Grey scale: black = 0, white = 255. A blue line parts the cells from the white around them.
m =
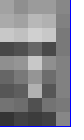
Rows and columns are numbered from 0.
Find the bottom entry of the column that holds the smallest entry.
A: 52
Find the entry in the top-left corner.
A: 162
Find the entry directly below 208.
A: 102
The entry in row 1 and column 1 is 162
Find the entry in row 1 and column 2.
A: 184
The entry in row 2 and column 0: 200
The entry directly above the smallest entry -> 115
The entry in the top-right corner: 135
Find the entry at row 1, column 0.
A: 170
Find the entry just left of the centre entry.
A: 149

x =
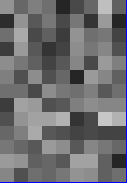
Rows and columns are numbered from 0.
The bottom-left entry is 134
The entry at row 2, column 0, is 111
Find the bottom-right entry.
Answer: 111
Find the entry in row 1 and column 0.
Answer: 45
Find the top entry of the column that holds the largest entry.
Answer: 191
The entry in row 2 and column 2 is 73
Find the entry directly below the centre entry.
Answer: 88
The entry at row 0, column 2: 127
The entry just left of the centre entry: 141
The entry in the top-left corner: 147
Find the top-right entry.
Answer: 96
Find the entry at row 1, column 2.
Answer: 88
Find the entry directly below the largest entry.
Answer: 67
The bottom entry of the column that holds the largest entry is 96
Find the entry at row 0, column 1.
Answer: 103
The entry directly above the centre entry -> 103

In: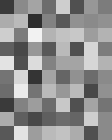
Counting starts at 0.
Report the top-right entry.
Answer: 124
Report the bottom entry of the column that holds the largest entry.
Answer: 157
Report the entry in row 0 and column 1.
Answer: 138
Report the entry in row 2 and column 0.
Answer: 206
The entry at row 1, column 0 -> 172
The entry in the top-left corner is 58
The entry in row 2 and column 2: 242
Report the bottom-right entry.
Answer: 138
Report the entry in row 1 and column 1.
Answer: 186
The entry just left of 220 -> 80
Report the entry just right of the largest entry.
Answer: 179
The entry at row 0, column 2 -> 164
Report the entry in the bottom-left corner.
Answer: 88

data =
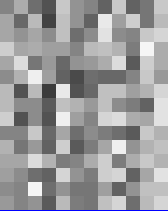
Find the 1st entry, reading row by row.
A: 132
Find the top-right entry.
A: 200
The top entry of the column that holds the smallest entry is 82
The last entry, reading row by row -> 213
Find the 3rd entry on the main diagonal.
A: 166
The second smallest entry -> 66
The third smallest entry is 74
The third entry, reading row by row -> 110
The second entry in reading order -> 172
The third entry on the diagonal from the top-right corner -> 132
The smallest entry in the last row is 90
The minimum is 59
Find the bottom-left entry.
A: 153
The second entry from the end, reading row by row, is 186
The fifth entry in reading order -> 200
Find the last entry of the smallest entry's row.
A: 213

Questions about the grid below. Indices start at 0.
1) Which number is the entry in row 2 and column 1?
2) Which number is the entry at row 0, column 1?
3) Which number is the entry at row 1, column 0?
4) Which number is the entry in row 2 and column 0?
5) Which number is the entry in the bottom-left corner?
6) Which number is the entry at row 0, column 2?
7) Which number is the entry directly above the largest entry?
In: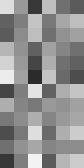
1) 140
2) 153
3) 97
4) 91
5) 55
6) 55
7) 167

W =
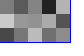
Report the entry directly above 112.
171
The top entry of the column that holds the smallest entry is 34
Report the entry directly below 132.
146
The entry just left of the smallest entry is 132

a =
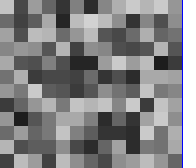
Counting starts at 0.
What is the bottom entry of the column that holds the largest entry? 101
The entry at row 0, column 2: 156
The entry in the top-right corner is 150
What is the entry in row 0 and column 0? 195
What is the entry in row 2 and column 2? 188
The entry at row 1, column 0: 107
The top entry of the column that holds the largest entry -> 44
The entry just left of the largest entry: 188
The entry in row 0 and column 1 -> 72
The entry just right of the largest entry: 188
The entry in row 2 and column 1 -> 79
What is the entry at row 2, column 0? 162
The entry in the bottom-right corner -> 101
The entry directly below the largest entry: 188

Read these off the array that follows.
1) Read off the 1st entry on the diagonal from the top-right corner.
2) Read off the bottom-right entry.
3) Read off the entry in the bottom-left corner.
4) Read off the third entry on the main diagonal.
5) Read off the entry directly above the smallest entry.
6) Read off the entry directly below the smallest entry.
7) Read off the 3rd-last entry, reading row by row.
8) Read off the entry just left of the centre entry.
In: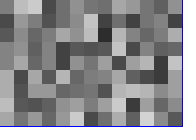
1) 145
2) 88
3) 167
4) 103
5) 66
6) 88
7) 211
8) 145

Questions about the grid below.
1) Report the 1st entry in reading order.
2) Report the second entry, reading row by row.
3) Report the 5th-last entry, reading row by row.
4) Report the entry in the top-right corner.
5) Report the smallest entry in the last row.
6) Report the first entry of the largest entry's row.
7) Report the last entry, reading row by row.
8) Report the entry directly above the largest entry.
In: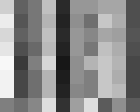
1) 207
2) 97
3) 159
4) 79
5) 50
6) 248
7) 91
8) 229

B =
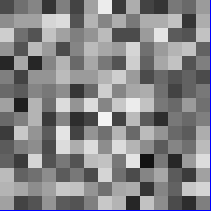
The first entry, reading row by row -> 75
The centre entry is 133
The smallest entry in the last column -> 75
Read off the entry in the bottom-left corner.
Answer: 161
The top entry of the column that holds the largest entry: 236
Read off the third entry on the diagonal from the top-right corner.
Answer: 91
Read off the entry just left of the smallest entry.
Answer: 228
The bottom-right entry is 127
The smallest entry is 18
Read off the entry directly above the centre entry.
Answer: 206
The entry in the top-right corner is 155
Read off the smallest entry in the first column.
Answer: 38
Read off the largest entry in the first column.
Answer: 206
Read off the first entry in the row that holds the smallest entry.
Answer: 98
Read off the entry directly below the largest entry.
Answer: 112
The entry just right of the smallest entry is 120
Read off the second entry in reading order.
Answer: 112
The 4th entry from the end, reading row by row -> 141
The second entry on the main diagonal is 161
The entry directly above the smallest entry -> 141
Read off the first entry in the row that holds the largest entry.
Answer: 105
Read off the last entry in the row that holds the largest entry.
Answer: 127
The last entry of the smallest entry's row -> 220
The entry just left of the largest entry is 67
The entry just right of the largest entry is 67
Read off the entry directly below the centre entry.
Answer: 243
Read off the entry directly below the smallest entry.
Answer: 133
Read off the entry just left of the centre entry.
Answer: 220
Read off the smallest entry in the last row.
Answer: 38
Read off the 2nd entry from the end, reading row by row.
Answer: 45
